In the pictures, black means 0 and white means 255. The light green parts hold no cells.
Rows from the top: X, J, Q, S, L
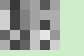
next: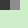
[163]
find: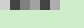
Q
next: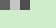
[208]
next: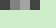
[173]

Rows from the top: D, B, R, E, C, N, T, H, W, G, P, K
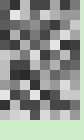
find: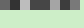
D
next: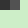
[200]
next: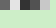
[200]
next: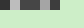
[121]
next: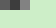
[200]

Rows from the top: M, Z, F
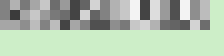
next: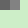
[178]
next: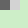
[130]
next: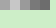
[68]
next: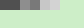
[178]

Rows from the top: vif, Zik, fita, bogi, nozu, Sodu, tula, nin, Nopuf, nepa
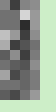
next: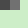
[153]
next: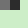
[153]
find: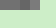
Nopuf
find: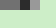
fita
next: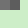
[84]
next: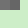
[123]

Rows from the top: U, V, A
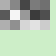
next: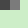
[112]
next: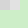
[204]

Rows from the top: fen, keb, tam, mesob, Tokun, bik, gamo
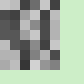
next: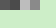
[75]
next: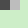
[138]

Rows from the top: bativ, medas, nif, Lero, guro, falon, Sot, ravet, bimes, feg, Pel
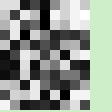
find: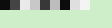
falon
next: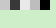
[244]
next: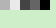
[211]

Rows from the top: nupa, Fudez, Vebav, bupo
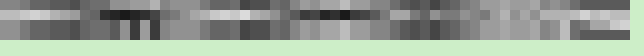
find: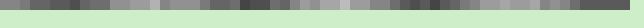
nupa
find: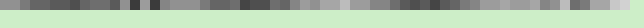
Vebav

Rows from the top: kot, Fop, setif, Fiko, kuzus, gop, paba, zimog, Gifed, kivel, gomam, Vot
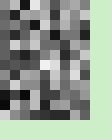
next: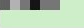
[33]
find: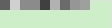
Gifed
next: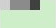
[178]
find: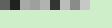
Fop
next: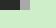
[96]
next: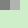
[42]
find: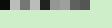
gomam

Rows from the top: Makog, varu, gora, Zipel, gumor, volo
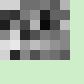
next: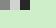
[80]
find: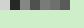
volo

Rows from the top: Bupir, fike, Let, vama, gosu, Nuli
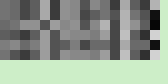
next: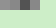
[115]
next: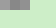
[83]
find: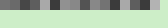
Bupir
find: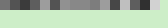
Nuli

